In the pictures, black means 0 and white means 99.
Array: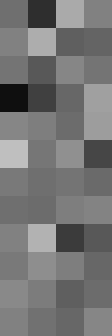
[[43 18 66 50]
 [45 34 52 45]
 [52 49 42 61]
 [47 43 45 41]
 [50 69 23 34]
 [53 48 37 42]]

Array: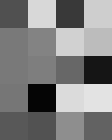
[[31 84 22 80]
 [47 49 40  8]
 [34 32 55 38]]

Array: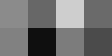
[[54 40 80 41]]

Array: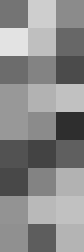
[[45 80 54]
 [42 51 29]
 [59 54 18]
 [28 51 69]
 [56 36 70]]

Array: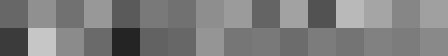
[[40 56 44 59 35 47 44 55 60 39 63 32 72 64 52 62]]

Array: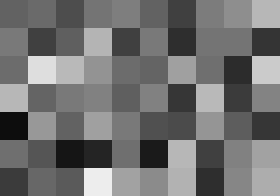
[[38 41 30 45 49 38 25 48 55 71]
 [42 86 72 57 42 39 62 43 17 79]
 [ 5 59 38 62 47 31 29 58 36 21]
 [23 40 35 92 63 54 69 18 52 67]]

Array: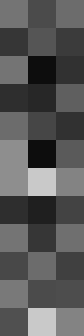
[[45 29 42]
 [45  5 19]
 [42 27 19]
 [55 78 51]
 [45 21 43]
 [47 29 30]]
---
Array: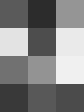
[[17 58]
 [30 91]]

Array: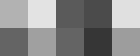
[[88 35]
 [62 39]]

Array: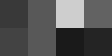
[[34 80]
 [34 10]]

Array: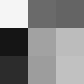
[[41 39]
 [63 73]]

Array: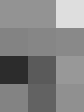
[[57 86]
 [52 53]]

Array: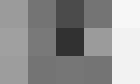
[[45 29]
 [47 19]]
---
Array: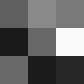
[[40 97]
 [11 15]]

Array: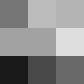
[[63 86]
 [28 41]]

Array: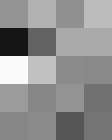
[[38 66]
 [75 54]]

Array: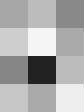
[[95 66]
 [13 73]]

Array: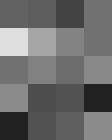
[[64 51]
 [50 42]]

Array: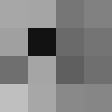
[[ 7 41]
 [64 37]]

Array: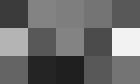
[[34 51]
 [14 12]]

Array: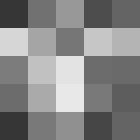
[[64 46]
 [75 88]]
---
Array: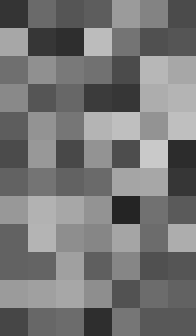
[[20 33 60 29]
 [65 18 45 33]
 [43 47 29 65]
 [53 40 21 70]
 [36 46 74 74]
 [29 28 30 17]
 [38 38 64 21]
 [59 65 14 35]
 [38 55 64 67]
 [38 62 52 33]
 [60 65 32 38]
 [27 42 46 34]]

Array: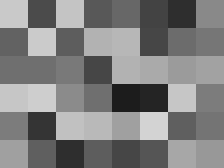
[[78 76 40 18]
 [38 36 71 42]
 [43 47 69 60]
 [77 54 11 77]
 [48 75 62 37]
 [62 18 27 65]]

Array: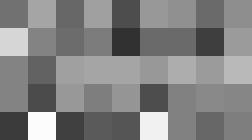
[[44 40 30 56 55]
 [83 42 19 41 60]
 [51 62 64 67 72]
 [51 59 58 50 52]
 [23 25 33 50 49]]

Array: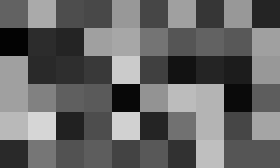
[[38 30 59 62 59]
 [ 1 14 65 33 34]
 [62 18 79  7 11]
 [62 37  3 73  4]
 [72 13 81 44 27]
 [16 32 26 19 33]]

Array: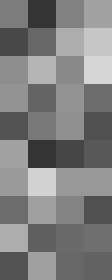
[[48 50]
 [28 67]
 [55 53]
 [57 57]
 [32 56]
 [63 27]
 [60 59]
 [42 51]
 [67 41]
 [32 40]]

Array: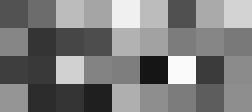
[[32 73 93 31 82]
 [52 27 69 48 47]
 [24 81 49 97 54]
 [58 20 68 48 55]]
